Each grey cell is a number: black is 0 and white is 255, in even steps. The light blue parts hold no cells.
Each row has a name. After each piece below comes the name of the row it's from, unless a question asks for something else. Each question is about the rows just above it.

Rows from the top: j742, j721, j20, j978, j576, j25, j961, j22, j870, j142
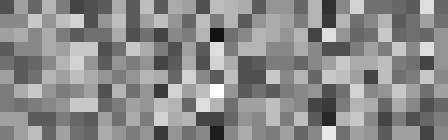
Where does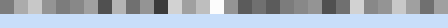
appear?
j961
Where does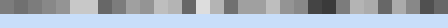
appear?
j22
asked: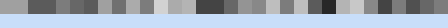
j870
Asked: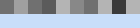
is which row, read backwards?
j721
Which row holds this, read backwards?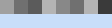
j721
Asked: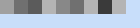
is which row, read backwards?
j721

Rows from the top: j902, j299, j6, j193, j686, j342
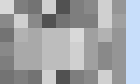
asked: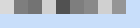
j902
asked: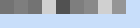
j342
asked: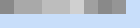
j193
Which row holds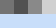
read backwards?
j299

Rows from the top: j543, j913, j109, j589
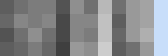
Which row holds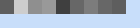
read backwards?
j589
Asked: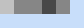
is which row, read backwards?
j913

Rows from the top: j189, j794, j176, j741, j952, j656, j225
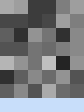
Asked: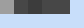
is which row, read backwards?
j794
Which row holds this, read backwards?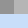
j952
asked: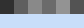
j656

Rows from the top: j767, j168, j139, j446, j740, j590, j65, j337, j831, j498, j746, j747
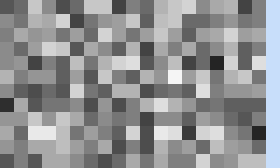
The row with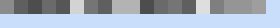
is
j65
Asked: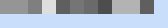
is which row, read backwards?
j65

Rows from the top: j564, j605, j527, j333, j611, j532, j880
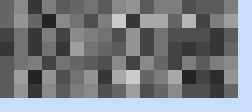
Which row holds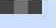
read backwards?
j333
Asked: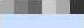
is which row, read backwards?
j532
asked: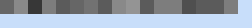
j564

